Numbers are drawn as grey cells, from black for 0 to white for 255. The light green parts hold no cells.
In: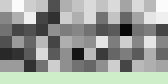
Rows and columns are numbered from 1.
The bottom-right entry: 164
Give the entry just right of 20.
185
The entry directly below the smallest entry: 206
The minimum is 8
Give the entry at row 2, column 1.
134
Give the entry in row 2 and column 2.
175
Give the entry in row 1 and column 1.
206
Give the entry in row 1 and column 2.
251
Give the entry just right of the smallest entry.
114
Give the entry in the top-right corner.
251
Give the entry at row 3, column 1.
114
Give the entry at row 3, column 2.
69
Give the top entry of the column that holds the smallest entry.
164
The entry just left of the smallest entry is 90
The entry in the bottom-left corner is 155
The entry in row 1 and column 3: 206

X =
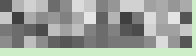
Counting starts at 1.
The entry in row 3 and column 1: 120
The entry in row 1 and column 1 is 85
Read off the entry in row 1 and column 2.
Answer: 180
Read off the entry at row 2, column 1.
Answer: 200
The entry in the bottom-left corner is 140
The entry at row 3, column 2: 108
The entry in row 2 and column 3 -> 170
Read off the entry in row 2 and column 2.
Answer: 63
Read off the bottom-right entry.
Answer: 85
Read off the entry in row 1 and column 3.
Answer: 209
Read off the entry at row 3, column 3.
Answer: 97
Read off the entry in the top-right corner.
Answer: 170
